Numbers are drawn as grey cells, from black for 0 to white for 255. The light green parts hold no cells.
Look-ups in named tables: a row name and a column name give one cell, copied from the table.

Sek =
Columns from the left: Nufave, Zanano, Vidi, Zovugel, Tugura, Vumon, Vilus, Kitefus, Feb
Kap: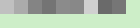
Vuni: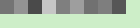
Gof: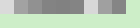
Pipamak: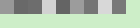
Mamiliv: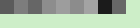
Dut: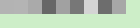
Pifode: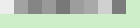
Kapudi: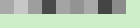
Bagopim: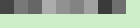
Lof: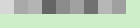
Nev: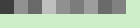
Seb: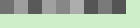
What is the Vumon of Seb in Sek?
173
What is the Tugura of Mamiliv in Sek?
157
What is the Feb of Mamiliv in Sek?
103
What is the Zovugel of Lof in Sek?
101
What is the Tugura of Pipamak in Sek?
100
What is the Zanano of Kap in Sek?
171
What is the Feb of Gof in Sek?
133
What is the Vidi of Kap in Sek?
132
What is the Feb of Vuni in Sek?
86
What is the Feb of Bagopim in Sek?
111
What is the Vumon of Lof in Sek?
161
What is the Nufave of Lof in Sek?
215
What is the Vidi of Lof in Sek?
180
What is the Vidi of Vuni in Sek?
74

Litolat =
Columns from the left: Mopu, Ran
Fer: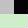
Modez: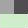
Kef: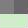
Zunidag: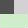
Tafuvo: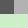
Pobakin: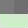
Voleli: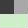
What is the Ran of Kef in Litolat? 103
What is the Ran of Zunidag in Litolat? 210
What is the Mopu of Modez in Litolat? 164
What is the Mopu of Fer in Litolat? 193
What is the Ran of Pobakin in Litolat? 111
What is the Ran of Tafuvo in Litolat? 178
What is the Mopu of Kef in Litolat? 126
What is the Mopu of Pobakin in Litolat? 122
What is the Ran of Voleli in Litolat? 168
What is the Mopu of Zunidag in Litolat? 80

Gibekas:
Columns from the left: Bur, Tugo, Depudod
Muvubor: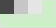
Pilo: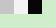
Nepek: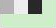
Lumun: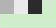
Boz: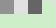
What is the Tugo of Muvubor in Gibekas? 198
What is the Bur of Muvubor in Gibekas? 71
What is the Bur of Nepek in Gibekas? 180
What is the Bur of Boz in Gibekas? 145
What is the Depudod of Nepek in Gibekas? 40
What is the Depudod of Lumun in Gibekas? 43
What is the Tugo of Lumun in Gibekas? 234
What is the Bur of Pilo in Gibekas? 197
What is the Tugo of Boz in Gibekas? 225
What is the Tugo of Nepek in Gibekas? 237
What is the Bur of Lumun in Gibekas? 179
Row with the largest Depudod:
Muvubor

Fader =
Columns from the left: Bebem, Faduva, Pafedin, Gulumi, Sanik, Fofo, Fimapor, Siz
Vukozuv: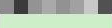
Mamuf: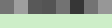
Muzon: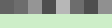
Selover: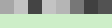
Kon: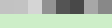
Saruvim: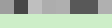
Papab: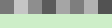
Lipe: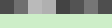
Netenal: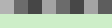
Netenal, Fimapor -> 164
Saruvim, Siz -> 176
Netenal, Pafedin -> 70
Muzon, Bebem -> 98
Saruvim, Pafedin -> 191
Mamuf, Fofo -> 54
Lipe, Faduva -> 111
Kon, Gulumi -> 146
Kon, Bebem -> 194
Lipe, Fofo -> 83
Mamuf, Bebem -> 115
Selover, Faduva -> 195

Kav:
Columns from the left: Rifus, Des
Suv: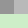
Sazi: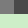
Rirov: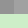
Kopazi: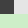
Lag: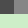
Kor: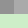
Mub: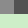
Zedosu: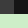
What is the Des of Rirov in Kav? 161
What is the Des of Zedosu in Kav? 21
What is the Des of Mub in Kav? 82
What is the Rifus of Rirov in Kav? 147
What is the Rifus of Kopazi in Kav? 64
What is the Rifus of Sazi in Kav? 123
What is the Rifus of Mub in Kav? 139
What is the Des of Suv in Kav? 185
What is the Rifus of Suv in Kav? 149
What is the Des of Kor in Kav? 170
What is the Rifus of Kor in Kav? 146
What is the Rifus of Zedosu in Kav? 60
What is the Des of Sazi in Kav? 73
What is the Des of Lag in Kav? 134
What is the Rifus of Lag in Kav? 76
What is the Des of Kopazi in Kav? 229

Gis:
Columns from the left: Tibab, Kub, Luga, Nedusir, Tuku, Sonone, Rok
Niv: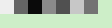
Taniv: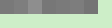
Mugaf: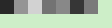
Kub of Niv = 101
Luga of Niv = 10
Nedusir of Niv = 138
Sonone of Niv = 199
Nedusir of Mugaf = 115
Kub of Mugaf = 148
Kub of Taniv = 126
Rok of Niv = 115
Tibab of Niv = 238
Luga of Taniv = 142
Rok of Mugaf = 122
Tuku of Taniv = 122
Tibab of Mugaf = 40
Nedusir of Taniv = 119
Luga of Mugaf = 210
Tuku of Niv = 80
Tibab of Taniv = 121
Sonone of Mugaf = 54
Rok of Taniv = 116
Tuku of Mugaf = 136

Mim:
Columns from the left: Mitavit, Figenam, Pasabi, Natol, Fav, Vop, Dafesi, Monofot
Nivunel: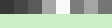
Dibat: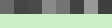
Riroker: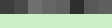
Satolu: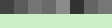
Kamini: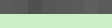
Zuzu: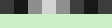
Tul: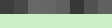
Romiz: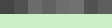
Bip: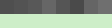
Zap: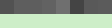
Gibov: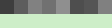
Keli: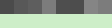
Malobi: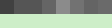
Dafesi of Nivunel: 165
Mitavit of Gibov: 62
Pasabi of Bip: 88
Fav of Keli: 78
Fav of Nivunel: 249
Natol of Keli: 124
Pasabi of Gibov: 129
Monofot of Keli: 124
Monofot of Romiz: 94
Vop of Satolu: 50
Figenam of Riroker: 73
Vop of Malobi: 114
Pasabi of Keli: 94
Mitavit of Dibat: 105
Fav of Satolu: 139
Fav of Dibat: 115
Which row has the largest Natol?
Zuzu

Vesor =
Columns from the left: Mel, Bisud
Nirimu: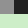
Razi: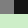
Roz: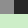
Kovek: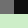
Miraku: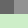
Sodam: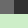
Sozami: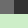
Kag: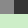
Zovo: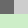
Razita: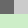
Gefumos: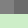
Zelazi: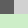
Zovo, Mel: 105
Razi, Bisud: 20
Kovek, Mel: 111
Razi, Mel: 126
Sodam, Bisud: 49
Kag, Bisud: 53
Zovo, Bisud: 205
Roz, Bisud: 39
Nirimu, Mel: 145
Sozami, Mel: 108
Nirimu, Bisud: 33
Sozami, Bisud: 50
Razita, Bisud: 203
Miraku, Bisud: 146
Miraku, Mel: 102
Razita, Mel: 104
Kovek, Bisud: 14
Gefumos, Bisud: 107

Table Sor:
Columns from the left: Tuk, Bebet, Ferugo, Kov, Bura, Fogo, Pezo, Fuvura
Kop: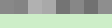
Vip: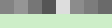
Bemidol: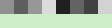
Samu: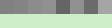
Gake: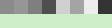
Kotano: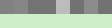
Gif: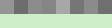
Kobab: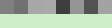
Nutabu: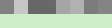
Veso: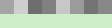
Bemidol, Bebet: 94
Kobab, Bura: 62
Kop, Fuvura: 142
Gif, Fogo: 118
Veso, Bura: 199
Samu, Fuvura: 165
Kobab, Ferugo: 167
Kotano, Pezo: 140
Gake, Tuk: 139
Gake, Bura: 208
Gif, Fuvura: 111
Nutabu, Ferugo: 103
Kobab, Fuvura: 163
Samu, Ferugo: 140

